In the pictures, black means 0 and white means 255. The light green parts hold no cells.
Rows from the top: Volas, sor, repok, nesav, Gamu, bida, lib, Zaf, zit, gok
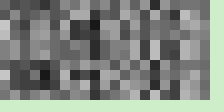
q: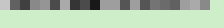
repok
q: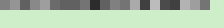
bida
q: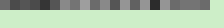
Volas
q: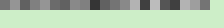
gok

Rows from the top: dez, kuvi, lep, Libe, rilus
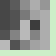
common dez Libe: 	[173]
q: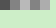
Libe
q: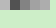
rilus
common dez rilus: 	[173]
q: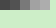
kuvi

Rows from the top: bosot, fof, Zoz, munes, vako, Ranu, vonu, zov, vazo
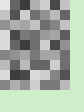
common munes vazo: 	[121]
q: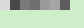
munes
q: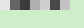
bosot

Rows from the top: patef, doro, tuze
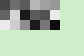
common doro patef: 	[91]
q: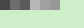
patef
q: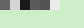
doro
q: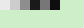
tuze

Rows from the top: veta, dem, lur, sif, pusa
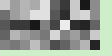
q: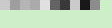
veta
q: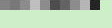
pusa
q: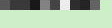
lur
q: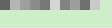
sif
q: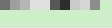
dem

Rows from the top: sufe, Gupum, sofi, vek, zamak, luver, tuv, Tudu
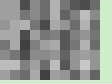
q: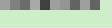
Tudu
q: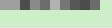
sufe
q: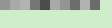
sofi

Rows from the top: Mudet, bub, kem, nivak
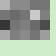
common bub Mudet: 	[117]
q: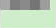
nivak
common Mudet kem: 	[117]
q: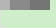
Mudet
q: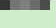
kem

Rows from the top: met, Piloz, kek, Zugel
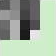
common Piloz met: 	[96]
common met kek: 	[77]

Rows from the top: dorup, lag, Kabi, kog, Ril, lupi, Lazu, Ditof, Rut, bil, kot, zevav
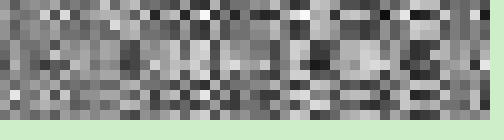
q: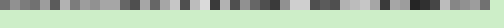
Ditof
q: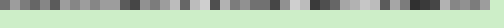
zevav
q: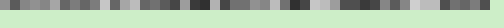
dorup
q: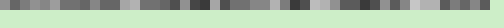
kog

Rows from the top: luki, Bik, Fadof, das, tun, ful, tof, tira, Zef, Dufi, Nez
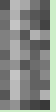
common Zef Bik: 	[118]
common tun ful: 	[177]
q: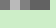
Zef
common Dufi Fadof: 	[109]
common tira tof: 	[109]
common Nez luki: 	[86]

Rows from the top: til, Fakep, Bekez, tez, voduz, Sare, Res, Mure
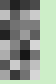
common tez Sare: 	[93]
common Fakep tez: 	[93]

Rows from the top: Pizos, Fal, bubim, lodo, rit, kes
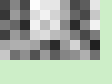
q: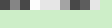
Pizos
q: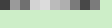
lodo
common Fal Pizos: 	[72]

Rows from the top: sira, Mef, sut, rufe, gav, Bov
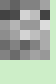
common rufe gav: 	[171]
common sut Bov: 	[152]
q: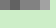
sira
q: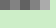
gav

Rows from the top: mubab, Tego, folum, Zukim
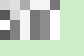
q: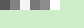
Zukim
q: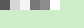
Tego
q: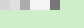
mubab

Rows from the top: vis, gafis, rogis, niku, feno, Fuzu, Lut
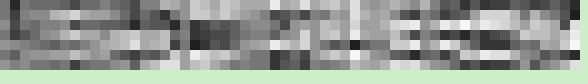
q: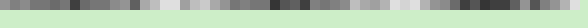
Lut
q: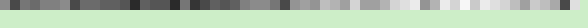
rogis
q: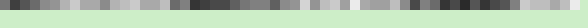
niku

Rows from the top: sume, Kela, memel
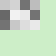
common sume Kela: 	[115]
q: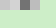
sume
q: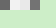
Kela
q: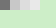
memel

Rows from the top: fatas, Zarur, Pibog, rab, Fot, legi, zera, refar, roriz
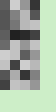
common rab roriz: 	[65]
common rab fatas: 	[94]
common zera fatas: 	[206]
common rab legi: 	[94]
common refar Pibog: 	[85]
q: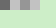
Fot

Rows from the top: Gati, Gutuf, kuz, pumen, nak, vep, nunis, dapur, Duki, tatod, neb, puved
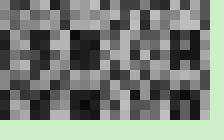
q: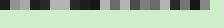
nak
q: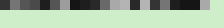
vep
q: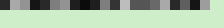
neb

